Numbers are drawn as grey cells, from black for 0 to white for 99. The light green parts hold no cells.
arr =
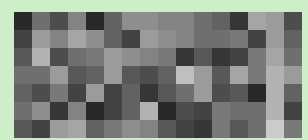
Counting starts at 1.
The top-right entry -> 30
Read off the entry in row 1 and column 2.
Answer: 43
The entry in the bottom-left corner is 34
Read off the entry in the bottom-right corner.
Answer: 47
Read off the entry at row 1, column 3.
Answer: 30
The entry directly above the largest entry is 69
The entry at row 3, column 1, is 34
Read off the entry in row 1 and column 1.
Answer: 16
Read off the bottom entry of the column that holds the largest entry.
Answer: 79
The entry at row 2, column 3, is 51
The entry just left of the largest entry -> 43
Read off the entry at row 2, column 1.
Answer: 26
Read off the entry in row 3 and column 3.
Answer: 30
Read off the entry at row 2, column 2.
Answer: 60

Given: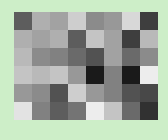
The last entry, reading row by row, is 19
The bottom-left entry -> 88
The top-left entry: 36
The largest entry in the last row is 92
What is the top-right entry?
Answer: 24
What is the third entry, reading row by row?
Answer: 63
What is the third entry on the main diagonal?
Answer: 50
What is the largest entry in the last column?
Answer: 92

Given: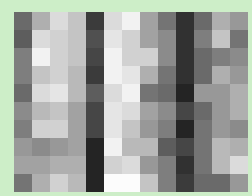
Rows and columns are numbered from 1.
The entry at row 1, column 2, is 68
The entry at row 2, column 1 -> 36
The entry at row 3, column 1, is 49
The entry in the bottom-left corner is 45
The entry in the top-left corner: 41
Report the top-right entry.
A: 59
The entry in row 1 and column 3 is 85
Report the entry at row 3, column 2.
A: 94
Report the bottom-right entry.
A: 59
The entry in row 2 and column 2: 85
